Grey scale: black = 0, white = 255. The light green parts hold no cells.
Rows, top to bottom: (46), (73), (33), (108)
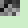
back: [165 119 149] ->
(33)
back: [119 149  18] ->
(33)
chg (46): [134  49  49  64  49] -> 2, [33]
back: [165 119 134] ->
(108)
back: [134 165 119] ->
(33)

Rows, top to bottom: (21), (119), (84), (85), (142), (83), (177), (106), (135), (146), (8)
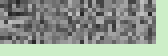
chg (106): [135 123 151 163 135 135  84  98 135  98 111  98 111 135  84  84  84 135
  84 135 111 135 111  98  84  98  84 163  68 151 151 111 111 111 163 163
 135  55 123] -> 37, [68]
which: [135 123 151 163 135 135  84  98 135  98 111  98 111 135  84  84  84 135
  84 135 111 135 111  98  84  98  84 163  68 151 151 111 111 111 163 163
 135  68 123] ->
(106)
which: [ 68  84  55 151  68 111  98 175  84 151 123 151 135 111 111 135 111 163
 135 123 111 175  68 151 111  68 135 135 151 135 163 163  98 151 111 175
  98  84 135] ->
(119)
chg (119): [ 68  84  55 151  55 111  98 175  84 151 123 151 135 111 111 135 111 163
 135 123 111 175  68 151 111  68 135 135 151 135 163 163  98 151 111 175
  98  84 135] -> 4, [68]

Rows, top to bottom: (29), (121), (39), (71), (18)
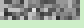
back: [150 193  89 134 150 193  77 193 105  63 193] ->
(18)
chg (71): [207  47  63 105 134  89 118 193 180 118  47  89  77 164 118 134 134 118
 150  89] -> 10, [63]
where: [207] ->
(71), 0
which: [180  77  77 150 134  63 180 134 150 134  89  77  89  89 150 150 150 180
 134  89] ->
(29)
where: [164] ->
(71), 13
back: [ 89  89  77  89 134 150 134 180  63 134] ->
(29)

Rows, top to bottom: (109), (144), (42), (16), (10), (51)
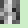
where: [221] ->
(109), 2
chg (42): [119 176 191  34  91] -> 2, [206]
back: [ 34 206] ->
(42)
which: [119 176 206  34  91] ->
(42)
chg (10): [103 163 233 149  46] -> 1, [149]

